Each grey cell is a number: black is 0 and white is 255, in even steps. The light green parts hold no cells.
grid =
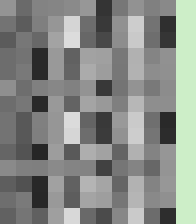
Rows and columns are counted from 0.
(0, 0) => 148
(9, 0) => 101
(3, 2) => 41
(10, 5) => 131
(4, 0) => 109
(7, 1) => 88
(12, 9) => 137
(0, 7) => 119
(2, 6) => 72
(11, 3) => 161
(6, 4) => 99
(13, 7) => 135
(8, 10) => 44
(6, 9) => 142
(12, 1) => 122
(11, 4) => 97
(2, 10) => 53
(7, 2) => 128
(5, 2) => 128
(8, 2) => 127
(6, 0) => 109
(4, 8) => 178
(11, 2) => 40
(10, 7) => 118
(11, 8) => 178
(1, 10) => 47
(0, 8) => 146
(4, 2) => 41
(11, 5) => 180
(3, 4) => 97
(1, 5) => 109
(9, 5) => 174
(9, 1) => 83
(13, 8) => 202

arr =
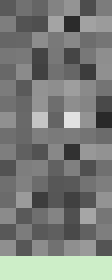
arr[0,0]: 90
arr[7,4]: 225
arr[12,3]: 86
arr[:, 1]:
[113, 83, 103, 121, 139, 90, 103, 105, 104, 96, 126, 129, 155, 89, 124, 87]
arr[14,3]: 95
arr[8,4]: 124
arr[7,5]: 147
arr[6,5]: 133
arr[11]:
[111, 129, 108, 87, 89, 115, 126]
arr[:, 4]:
[148, 43, 136, 69, 102, 158, 142, 225, 124, 49, 128, 89, 64, 80, 73, 143]
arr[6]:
[113, 103, 148, 110, 142, 133, 73]
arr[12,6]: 147
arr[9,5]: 152
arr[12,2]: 61
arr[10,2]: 129
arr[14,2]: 89
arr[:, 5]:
[77, 162, 109, 120, 60, 138, 133, 147, 116, 152, 80, 115, 84, 166, 97, 153]
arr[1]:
[126, 83, 79, 164, 43, 162, 155]
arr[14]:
[88, 124, 89, 95, 73, 97, 126]
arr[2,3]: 121
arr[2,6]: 117
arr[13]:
[139, 89, 111, 132, 80, 166, 118]
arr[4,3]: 113
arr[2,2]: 141

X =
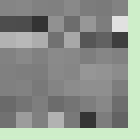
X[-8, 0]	133
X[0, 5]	124
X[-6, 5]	86
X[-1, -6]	128
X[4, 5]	150
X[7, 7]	99
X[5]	[128, 130, 121, 132, 140, 143, 143, 125]
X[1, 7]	225
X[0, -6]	129
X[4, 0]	128
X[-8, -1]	130
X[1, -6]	51
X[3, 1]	137
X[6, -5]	108
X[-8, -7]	135
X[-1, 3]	178

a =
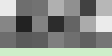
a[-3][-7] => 234
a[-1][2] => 93
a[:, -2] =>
[65, 171, 96]
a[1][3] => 44
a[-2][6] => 235

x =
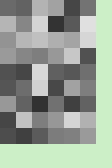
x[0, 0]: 106
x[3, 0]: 155
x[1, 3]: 51
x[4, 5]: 112
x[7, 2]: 127
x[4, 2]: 217
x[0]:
[106, 98, 178, 161, 70, 114]
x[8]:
[78, 65, 91, 125, 128, 155]
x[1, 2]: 213
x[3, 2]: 126
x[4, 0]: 82
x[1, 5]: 223
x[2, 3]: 175
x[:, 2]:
[178, 213, 192, 126, 217, 208, 50, 127, 91]
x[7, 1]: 193

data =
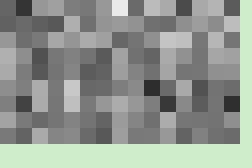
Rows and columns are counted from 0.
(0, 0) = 101
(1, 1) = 105
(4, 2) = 87
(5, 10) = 106
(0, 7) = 234
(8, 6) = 87
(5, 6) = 106
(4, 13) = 144
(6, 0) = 127
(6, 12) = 92
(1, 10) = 108
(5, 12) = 82
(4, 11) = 117
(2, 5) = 171
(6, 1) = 66
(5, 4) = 200
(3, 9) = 100
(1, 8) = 146
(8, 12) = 129
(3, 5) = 114
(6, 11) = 137
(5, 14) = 108
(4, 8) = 131
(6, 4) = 191
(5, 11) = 169
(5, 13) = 114
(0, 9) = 186
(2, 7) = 103
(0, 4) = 125
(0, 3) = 160
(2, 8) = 116
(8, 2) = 170

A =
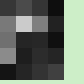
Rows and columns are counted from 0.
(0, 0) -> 55
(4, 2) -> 51
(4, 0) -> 20
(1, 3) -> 34
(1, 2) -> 127
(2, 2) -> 39
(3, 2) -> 44

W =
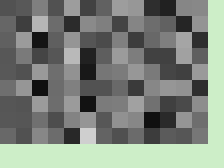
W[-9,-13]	82
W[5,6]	82
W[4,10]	69
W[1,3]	108
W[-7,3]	95
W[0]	[82, 88, 127, 81, 157, 66, 97, 157, 151, 46, 33, 134, 136]
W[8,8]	107
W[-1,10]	91
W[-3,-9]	155
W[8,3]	108
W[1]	[102, 62, 181, 108, 43, 138, 127, 68, 133, 109, 97, 37, 148]
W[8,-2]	86
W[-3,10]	64
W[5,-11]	15
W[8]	[104, 81, 135, 108, 40, 207, 99, 80, 107, 60, 91, 86, 119]
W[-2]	[87, 86, 112, 77, 131, 149, 87, 145, 135, 16, 42, 149, 110]
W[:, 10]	[33, 97, 127, 65, 69, 150, 64, 42, 91]
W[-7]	[96, 155, 20, 95, 149, 85, 75, 128, 61, 104, 127, 165, 46]
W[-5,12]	154
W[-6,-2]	161
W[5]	[111, 150, 15, 108, 128, 82, 82, 105, 58, 135, 150, 146, 46]
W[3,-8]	33

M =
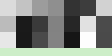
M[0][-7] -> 219
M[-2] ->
[187, 26, 58, 130, 38, 225, 75]
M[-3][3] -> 143
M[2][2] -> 74

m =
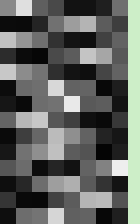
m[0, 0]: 137
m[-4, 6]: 130
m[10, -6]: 12
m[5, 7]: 30
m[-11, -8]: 44
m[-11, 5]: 196
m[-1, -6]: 116
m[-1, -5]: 214
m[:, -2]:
[31, 92, 65, 166, 69, 8, 93, 9, 35, 4, 130, 51, 186, 7]
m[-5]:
[23, 114, 143, 192, 92, 83, 4, 30]
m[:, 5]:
[18, 180, 14, 196, 14, 100, 89, 15, 98, 83, 99, 90, 181, 99]
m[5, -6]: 111
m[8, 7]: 22
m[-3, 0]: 14
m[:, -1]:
[111, 62, 98, 88, 99, 30, 19, 56, 22, 30, 238, 19, 83, 31]
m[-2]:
[53, 9, 8, 66, 92, 181, 186, 83]
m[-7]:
[100, 183, 199, 86, 63, 15, 9, 56]
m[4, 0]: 200
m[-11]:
[44, 11, 6, 74, 92, 196, 166, 88]
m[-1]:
[14, 109, 116, 214, 96, 99, 7, 31]
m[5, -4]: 98
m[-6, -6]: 103
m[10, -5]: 37
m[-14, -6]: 95
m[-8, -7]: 9
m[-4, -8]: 86
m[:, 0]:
[137, 11, 193, 44, 200, 12, 22, 100, 10, 23, 86, 14, 53, 14]

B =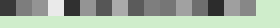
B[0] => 57
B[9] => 127
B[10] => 118
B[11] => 161
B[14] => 159
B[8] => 91
